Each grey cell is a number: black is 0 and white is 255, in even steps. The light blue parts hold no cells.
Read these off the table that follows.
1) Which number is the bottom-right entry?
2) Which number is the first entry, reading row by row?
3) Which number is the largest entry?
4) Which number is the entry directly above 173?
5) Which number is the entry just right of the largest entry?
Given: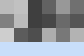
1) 179
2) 187
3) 206
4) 71
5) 92

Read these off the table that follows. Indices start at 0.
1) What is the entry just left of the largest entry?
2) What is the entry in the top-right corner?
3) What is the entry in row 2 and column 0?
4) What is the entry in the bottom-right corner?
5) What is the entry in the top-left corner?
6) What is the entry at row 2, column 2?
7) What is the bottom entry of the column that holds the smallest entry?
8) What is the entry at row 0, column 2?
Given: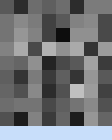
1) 81
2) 123
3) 116
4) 101
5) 89
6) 130
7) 101
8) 109

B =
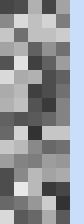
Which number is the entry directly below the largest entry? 118
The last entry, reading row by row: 90
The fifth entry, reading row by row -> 163
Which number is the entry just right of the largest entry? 185
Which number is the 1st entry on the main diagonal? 70
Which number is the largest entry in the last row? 217
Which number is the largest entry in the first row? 177
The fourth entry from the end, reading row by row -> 90
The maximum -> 232
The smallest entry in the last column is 50
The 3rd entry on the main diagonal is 192
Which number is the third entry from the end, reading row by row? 104
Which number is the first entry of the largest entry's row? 77

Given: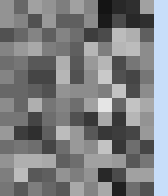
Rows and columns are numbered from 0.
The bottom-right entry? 81
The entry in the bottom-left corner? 118
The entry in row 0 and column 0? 147
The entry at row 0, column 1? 103
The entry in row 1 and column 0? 147
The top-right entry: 161
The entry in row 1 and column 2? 81
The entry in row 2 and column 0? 81
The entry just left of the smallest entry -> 132
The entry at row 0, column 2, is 161
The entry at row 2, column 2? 132
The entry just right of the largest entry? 103
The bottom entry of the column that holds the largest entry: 169
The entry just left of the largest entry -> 161
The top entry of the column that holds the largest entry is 20
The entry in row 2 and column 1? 103

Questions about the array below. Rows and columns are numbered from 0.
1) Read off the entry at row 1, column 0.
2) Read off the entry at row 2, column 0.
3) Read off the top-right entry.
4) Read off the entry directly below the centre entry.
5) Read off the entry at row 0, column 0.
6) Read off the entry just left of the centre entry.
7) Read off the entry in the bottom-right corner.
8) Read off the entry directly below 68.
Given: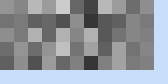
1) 115
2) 142
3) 142
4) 115
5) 148
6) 177
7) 128
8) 54

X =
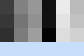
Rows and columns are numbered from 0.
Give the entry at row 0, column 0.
62
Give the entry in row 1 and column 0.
55
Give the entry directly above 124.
117
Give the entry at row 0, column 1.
130
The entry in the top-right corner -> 187

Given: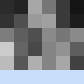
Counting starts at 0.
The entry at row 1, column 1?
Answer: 79
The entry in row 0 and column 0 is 43
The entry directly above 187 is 203
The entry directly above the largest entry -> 125
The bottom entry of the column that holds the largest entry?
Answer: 187
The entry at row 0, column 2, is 167
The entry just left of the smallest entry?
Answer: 58
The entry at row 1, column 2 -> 154
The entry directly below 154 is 79

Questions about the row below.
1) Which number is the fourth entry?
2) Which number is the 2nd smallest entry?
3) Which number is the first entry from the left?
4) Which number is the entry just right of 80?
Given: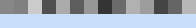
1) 80
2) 68
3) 135
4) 171

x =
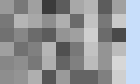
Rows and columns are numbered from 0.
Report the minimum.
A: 59
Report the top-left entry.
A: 154
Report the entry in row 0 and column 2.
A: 160
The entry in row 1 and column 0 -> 120
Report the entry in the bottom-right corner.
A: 207
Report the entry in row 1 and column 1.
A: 181
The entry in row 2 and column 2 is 107
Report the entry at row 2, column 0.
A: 113
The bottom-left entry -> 142
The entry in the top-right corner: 160
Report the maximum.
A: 215
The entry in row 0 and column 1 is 120
